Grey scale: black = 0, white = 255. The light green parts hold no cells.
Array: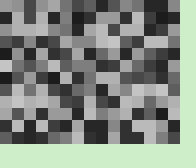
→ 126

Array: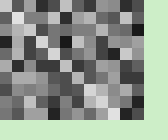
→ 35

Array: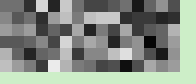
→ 135

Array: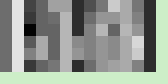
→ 129

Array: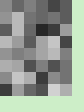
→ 209

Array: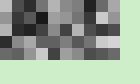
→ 88

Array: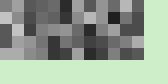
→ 76

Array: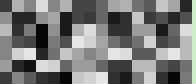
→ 7
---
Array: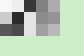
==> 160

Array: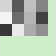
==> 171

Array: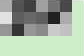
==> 202

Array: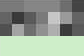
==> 58

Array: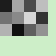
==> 95

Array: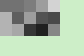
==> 32

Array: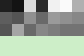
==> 115
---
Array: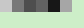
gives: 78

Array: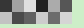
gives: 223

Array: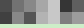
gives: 136

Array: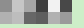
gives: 166

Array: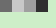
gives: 159

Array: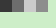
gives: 203

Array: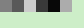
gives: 204

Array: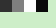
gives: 252
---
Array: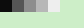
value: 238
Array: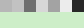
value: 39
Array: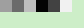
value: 241
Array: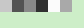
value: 169
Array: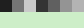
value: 179
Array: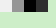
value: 46
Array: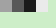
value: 234
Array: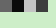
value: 61
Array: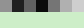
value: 206
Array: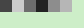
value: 182
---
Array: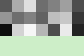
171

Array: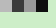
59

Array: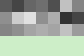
69

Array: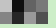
15

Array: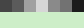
91

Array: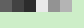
66
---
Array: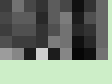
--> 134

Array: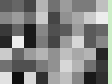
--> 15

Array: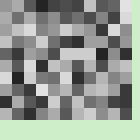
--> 100

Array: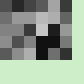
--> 141

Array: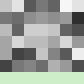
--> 120
